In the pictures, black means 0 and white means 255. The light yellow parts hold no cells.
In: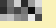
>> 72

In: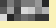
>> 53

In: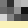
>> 62

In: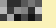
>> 72

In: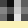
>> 81

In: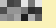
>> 93

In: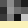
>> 197

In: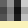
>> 191
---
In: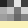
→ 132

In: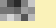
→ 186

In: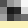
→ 108

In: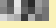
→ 116

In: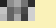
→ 208

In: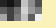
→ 240
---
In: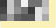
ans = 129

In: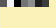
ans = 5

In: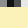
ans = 77

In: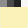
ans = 35

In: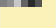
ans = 199

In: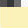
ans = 109

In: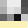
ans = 237
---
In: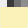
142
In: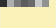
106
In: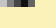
99
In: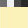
111
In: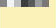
120
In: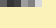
98
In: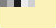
183
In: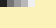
157
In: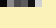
76
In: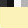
180
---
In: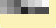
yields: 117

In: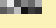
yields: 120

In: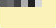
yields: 108

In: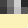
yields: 40

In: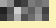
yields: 176

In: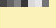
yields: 132

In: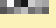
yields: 152

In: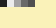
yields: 32

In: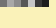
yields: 140

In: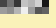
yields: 181
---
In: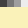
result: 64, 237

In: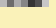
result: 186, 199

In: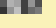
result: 90, 121

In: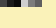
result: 68, 95

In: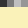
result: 50, 150

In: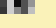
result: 67, 191

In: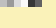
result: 191, 98
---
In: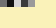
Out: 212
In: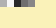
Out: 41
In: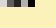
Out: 36
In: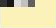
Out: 221
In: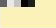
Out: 195
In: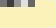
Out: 149
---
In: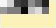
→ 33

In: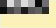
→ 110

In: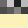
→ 186

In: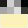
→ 2

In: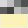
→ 80

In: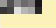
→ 23
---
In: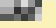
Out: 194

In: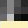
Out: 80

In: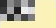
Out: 43

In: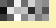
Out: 98

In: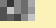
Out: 122

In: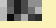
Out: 197

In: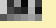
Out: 205

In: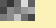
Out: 85
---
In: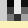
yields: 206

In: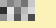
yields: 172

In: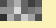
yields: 77

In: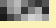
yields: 112

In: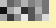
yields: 190

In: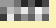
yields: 153

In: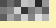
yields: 78

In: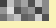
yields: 65
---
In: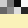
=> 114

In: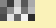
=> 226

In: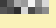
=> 243

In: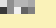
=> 181

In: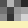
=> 67

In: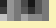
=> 49
